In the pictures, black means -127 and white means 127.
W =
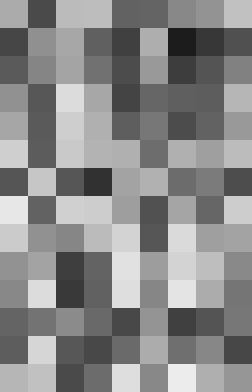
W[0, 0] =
43
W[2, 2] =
36
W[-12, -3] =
-66
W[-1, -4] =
8
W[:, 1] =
[-53, 16, 5, -40, -37, -35, 70, -29, 17, 35, 92, -12, 86, 65]
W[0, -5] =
-29
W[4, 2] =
78
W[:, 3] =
[61, -31, -14, 39, 48, 51, -78, 77, 59, -28, -30, -22, -55, -19]
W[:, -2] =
[19, -72, -43, -34, -29, 31, -4, -25, 31, 62, 44, -43, 7, 47]
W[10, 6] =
100
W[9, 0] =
18
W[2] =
[-37, 5, 36, -14, -51, 25, -66, -43, 1]
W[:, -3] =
[8, -99, -66, -32, -51, 48, -19, 37, 90, 83, 100, -63, -16, 108]
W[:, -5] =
[-29, -63, -51, -59, -33, 48, 35, 30, 83, 97, 94, -55, -21, 94]
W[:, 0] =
[43, -57, -37, 17, 38, 79, -42, 103, 75, 18, 8, -27, -34, 54]
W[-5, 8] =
9
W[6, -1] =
-50
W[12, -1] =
-56
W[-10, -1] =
25
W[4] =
[38, -37, 78, 48, -33, -8, -51, -29, 25]
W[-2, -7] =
-40
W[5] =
[79, -35, 73, 51, 48, -18, 48, 31, 60]
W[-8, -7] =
-41

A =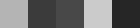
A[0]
52
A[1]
-68
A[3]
75

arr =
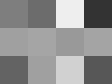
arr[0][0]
-1
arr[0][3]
-76
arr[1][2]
25
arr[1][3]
36

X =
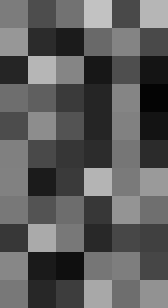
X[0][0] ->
-3
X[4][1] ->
13
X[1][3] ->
-22
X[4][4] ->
1
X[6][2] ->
-69
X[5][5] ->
-84
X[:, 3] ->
[66, -22, -104, -90, -90, -83, 52, -72, -87, -9, 40]
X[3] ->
[-17, -32, -69, -90, 5, -123]
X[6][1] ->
-100
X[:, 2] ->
[-13, -100, 5, -69, -44, -73, -69, -18, -7, -112, -66]
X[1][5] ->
-54
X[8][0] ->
-72
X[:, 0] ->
[-3, 23, -90, -17, -51, 0, 1, -7, -72, 7, -7]
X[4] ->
[-51, 13, -44, -90, 1, -108]
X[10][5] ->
18

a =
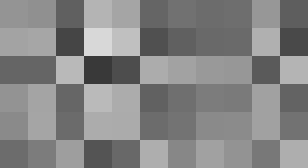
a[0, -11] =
20
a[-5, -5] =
-31
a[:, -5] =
[-14, -31, 34, -16, -12, 7]
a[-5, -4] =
-22
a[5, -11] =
-19
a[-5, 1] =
38
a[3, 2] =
-25
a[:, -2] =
[23, 48, -37, 33, 33, -7]
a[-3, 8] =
-5
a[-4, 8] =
23
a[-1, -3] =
19
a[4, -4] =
10
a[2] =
[-26, -26, 57, -70, -50, 44, 34, 25, 23, -37, 52]
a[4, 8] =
11
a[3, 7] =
-3
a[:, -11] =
[20, 35, -26, 19, 10, -19]
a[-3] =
[19, 36, -25, 58, 44, -30, -16, -3, -5, 33, -28]

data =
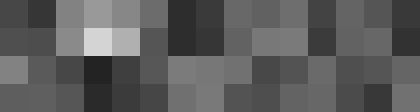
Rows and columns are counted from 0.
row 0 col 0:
-56
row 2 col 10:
-44
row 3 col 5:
-57
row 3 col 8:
-44
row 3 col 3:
-85
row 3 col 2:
-41
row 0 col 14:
-70
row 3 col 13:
-71
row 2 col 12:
-48
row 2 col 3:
-92
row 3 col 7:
-6
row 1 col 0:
-48
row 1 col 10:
-5
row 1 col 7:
-73
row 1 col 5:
-42
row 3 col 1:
-32
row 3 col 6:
-15
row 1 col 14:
-77
